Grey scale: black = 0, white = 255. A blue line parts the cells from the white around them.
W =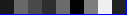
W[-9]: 25
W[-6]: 46
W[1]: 104
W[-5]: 107

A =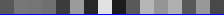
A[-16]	88
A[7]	226
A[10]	182
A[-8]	28

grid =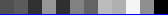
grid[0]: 80
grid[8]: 176
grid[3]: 150
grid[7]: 188

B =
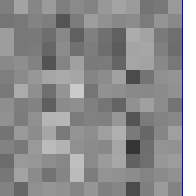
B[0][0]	126
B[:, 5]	[138, 123, 96, 112, 160, 166, 202, 143, 123, 148, 144, 191, 187, 134]
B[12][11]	139
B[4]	[137, 142, 130, 83, 132, 160, 122, 123, 101, 165, 162, 136, 120]
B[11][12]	156
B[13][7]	128
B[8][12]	136
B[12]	[119, 163, 139, 115, 133, 187, 125, 147, 145, 140, 132, 139, 145]
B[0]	[126, 163, 134, 155, 126, 138, 131, 152, 164, 155, 116, 120, 153]
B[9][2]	140
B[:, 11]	[120, 148, 122, 128, 136, 144, 139, 140, 131, 134, 147, 151, 139, 155]
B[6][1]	171
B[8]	[145, 124, 144, 180, 182, 123, 129, 128, 151, 84, 123, 131, 136]
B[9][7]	159
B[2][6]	128
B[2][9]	172
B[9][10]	103
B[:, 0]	[126, 117, 157, 156, 137, 126, 120, 142, 145, 116, 130, 108, 119, 130]
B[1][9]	140
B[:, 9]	[155, 140, 172, 164, 165, 75, 137, 145, 84, 122, 53, 97, 140, 75]
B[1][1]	120
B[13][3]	149
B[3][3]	102

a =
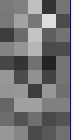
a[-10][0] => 122
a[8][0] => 110
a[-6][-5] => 70
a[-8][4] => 115
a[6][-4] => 151
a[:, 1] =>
[128, 162, 108, 149, 52, 76, 151, 160, 83, 134]
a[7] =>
[102, 160, 160, 128, 128]
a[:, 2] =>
[191, 119, 195, 182, 113, 145, 61, 160, 111, 74]
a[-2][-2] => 73
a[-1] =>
[151, 134, 74, 88, 113]
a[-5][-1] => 117
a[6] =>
[148, 151, 61, 151, 112]

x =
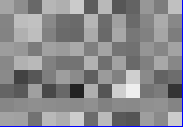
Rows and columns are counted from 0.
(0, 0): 165
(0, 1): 141
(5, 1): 66
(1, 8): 160
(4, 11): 168
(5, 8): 129
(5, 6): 95
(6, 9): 239
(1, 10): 134
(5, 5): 139
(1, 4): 110
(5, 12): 109
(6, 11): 124
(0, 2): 104
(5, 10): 138
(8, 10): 158
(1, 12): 136
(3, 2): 123
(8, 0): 163
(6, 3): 72
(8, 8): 89
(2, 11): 166
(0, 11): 125
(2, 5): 104
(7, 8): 138
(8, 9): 84
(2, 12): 125
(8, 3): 185
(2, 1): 176
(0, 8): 86
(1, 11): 171

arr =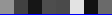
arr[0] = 147
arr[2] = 22
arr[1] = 65

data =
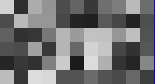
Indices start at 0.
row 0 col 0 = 210
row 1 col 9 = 35
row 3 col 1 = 76
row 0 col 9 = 186
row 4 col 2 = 49
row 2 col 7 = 193
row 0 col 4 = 76
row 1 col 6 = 32
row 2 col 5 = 155
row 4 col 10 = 135
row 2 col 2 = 54
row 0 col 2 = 172
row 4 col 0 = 37
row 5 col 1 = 53
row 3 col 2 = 161
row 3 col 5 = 103
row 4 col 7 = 176
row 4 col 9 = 37
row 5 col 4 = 82
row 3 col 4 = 181
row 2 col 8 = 150

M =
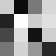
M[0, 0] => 207
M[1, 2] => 205
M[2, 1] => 223
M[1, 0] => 34
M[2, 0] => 70

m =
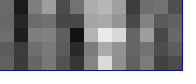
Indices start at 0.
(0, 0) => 106
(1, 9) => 72
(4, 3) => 120
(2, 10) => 157
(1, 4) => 70
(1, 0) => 104
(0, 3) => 158
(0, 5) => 114
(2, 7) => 234
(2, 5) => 18
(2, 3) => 129
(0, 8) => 159
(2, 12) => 104
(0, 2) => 126
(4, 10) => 123
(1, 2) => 107
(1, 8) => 149
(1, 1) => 38
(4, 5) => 54

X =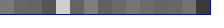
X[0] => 120
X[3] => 85
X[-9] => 125
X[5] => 100
